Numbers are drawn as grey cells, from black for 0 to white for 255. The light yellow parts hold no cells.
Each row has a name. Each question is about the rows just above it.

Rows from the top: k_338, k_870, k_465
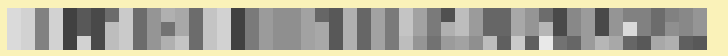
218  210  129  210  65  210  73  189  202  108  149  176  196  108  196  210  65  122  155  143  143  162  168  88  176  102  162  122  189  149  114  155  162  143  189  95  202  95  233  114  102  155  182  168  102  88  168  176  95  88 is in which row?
k_465
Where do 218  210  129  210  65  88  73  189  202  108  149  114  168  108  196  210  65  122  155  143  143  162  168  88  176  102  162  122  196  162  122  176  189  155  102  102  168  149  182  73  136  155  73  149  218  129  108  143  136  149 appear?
k_870
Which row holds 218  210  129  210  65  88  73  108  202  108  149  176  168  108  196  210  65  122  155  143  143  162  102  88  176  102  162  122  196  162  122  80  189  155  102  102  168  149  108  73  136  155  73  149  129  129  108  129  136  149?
k_338

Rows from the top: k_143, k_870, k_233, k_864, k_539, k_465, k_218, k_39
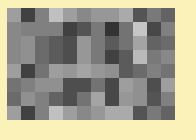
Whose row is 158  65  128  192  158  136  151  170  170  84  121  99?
k_39
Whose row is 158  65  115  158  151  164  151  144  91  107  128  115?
k_539
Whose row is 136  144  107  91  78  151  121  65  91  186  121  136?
k_864

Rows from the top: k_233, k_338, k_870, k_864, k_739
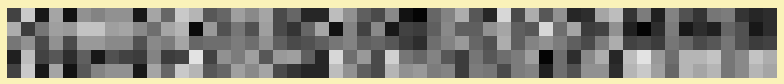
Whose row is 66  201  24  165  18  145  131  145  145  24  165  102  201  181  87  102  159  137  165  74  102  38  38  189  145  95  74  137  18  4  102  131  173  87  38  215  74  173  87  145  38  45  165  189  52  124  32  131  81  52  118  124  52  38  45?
k_233
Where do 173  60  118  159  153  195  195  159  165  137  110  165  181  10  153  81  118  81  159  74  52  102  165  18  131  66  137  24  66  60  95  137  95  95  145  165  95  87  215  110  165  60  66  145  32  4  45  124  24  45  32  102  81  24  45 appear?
k_338
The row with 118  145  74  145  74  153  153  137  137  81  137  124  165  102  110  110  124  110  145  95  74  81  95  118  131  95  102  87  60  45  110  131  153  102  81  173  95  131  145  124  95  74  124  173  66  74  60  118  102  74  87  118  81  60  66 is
k_870
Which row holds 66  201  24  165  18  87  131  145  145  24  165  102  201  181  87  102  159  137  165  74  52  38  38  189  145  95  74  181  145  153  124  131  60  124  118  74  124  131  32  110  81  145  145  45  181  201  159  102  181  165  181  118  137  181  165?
k_739
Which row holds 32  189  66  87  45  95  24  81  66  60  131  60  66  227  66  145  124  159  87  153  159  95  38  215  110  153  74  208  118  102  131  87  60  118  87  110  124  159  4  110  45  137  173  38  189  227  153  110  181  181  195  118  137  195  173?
k_864

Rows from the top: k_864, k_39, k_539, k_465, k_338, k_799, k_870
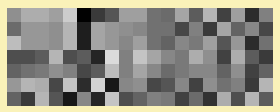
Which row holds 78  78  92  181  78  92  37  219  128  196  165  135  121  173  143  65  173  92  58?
k_465
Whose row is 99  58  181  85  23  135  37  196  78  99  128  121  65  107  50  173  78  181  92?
k_870
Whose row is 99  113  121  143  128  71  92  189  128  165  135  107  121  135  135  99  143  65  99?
k_338
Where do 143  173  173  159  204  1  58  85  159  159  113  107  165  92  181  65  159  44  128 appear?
k_864
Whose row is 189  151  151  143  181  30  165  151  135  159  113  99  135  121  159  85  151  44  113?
k_539

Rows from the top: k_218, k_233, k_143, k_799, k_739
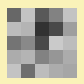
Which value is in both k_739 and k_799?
172
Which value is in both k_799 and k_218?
130
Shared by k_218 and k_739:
195
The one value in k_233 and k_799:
180

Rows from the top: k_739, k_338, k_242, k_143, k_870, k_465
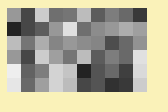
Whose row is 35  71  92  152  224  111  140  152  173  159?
k_338
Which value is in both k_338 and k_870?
35
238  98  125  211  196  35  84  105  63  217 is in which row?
k_870

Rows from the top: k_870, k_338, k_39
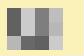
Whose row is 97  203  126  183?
k_338
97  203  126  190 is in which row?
k_870

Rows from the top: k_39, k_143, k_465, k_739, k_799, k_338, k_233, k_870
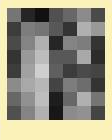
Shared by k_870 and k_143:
176
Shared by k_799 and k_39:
74
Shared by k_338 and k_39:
139
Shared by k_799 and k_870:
68
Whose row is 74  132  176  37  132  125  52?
k_465

